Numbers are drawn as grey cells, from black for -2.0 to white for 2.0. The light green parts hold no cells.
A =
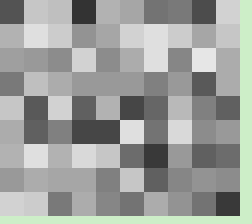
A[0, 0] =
-0.7
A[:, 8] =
[-0.8, 0.6, 1.6, -0.6, 0.0, 0.2, -0.5, 0.3, -0.2]
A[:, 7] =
[-0.1, 1.2, 0.1, 0.4, 0.9, 1.4, 0.4, 0.1, 0.3]
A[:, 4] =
[0.8, 0.6, 0.2, 0.4, 0.8, -0.9, 1.1, 0.0, 0.1]
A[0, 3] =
-1.2
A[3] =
[-0.1, 1.0, 0.7, 0.4, 0.4, 0.4, 0.0, 0.4, -0.6, 0.7]
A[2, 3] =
1.3
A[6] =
[0.8, 1.5, 0.8, 1.4, 1.1, -0.3, -1.1, 0.4, -0.5, -0.3]
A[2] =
[0.5, 0.4, 0.2, 1.3, 0.2, 0.7, 1.5, 0.1, 1.6, 0.7]
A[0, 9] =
1.3
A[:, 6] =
[-0.2, 1.5, 1.5, 0.0, -0.4, -0.2, -1.1, -0.5, 0.7]
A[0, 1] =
1.1
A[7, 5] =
1.1
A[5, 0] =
0.7
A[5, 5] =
1.5

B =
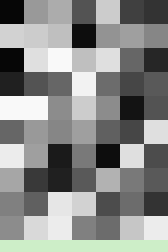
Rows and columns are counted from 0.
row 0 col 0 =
-1.9
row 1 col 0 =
1.3
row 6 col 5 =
1.5
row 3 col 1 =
-0.7
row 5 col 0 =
-0.4
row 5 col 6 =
1.5
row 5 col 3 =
0.5
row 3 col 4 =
-0.3
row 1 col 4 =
0.3
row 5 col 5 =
-0.9
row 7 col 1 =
-1.1
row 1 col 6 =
0.1
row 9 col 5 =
1.1
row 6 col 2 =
-1.6
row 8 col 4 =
-0.8
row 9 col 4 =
-0.3
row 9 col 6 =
1.7
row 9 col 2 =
1.7
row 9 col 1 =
1.4
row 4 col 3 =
1.2

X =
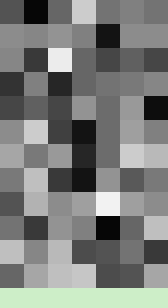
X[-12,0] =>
-0.7
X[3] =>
[-1.2, 0.0, -1.4, -0.4, -0.2, -0.1, 0.1]
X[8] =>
[-0.7, 0.8, 0.2, 0.5, 1.8, 0.5, 0.2]
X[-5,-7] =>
-0.1
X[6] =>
[0.6, -0.1, 0.4, -1.4, -0.3, 1.2, 0.9]
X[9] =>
[-0.2, -1.1, 0.3, 0.0, -1.9, -0.4, 1.0]
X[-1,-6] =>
0.6
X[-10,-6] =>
-1.1
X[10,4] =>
-0.7
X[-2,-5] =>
0.9
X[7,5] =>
-0.6
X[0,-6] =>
-1.9
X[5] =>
[0.2, 1.2, -1.0, -1.7, -0.3, 0.5, 0.0]
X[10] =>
[1.0, 0.1, 0.9, -0.8, -0.7, -0.2, -1.1]
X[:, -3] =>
[-0.2, -1.7, -0.9, -0.2, -0.3, -0.3, -0.3, 0.3, 1.8, -1.9, -0.7, -0.8]
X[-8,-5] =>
-0.9
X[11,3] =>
1.1
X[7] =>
[-0.1, 1.0, -1.1, -1.7, 0.3, -0.6, -0.1]
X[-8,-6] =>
-0.5
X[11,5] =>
-0.7

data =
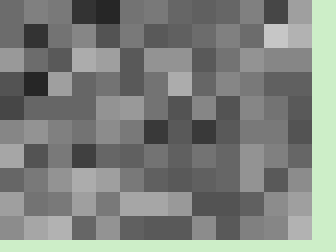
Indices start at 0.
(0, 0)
-0.3
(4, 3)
-0.4
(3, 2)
0.5
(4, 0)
-0.9
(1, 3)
0.1
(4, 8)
0.1
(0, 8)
-0.5
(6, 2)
-0.1
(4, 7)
-0.7
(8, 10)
-0.5
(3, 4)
-0.2
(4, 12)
-0.6
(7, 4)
0.5
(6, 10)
0.3
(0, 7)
-0.4
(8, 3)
0.5
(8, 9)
-0.7
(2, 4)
0.5
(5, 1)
0.3
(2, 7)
0.3
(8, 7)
0.4
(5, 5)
-0.1
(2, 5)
-0.6
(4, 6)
-0.2
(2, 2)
-0.6
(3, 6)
-0.2
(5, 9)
-0.6
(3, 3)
-0.4
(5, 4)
0.2
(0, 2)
-0.1
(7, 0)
-0.4
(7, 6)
-0.5
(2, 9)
-0.2
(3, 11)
-0.5

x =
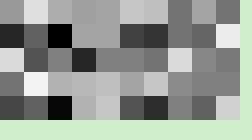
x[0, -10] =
0.4
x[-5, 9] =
-0.2
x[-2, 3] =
0.9
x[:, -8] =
[0.7, -2.0, 0.0, 0.8, -1.9]
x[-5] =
[0.4, 1.5, 0.7, 0.5, 0.6, 1.1, 1.0, -0.2, 0.6, -0.2]
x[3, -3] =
0.2
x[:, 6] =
[1.0, -1.2, -0.2, 1.1, -1.3]
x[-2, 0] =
-0.2
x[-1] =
[-0.9, -0.5, -1.9, 0.8, 1.1, -0.7, -1.3, 0.0, -0.5, 1.3]
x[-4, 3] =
0.6
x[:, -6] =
[0.6, 0.6, 0.0, 1.0, 1.1]

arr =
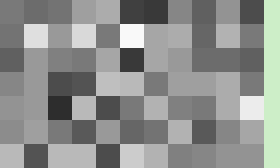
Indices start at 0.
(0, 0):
-0.1
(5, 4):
0.4
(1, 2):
0.4
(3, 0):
0.1
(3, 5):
0.9
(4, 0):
0.3
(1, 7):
0.7
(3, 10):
-0.1
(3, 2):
-0.8
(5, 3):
-0.6
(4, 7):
0.0
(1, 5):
1.9
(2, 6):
0.6
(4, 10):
1.7
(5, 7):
0.8
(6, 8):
0.1
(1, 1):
1.5
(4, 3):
0.9
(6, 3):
0.9
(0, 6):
-1.1
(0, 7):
0.1
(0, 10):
-0.8
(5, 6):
-0.2
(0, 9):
0.3

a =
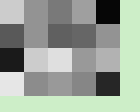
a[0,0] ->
1.2
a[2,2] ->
1.5
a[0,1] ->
0.3
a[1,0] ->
-0.6
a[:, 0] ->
[1.2, -0.6, -1.6, 1.6]
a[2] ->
[-1.6, 1.2, 1.5, 0.4, 0.8]
